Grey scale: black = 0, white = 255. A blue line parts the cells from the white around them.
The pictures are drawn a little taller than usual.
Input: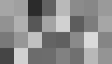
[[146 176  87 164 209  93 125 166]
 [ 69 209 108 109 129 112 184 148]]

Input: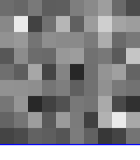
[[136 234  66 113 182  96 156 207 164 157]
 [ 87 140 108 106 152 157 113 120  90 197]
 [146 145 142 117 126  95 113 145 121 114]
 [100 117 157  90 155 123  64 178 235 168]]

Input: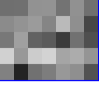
[[139 147 155 133 186 143  70]
 [209 152 204 211 165 172 149]]

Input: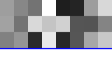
[[162 115 217 196 209  85  84 132]]

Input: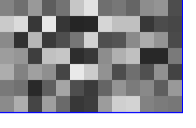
[[202 219  55 231  54  37  39 214 192 192  55  76  71]
 [157 150  62 193 198  45  56 141 176 192  40  40 122]
 [121 113  41  95 165  78  59 101 148 123 137  94 153]]

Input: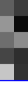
[[150  11]
 [ 69  46]]

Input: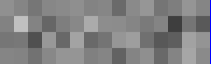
[[130 192 131 102 126 136 171 141 140 133 122 132  62 117  89]
 [133 131 114 136 149 149 128 133  98 132 143 105 132 166 138]]

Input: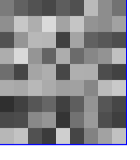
[[143 199 174 218 163 197 147 141 162]
 [173 217 149 100 173 107 135 147 193]
 [172 168 184 171 159 161 135 187 201]
 [ 73  76 137 149  52 114 154  78  63]]

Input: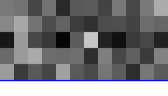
[[135 168 116  78  99  61  49  78  78  67 109 102]
 [106 154 170 110 107 111  46 127  71  96  58 130]]
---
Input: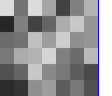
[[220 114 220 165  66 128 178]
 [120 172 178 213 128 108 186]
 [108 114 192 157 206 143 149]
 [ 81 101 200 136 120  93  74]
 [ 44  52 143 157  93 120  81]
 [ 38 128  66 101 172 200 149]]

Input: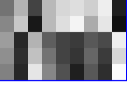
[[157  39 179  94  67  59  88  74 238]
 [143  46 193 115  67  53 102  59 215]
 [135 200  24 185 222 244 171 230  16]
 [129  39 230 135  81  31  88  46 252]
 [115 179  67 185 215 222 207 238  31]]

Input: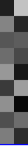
[[152  23]
 [144   8]
 [132  38]
 [125  44]
 [109  73]
 [ 86  93]
 [ 79 109]
 [ 58 158]
 [ 31 194]]

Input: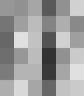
[[174 216 166 103 194 202]
 [151 145 166  89 145 209]
 [123 180 180  57 166 224]
 [117 159 188 131 174 137]
 [110 151 188  50 145 202]
 [103 224 194  83 209 159]]

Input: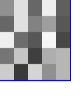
[[238 109  87 246  71]
 [204  57 212 144 182]
 [144 224 103 238  95]
 [117 197  63 174 182]
 [103 224 130 158  87]]

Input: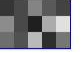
[[140  73  31 171 224]
 [110  81 186  46 118]
 [ 53  73 132  89  67]]

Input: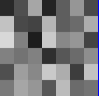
[[216 129  29 201 136 150  67]
 [194  73  67 181  94 107 173]
 [129 115 129  47  87 107 142]
 [121 166 150  87 187 107 115]
 [ 79 158 136 201 173  61 194]
 [ 41  79 166  35  94 150  73]]

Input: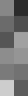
[[205  92]
 [141 149]
 [135  43]
 [122 114]
 [107  78]
 [ 85 161]]

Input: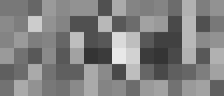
[[154 114  88 138  88 162  52  59 232 210  59  52  73 177  88 177]
 [138 126 204 146 132  80  80 184  88 108 162 154  73 184  80 120]
 [132 154 126 132 102 190  80  88 218 190  88  65  65 184 138 146]
 [120 120 102 154 138 146 146  80 170 132 126 132 108 177 126 146]
 [114 170 146 120 114 138 170 132 138 108 154 162 114 154 162  95]
 [ 95 108 170 114  95  95 170 138  73 190 102  73  95 102 126 162]]
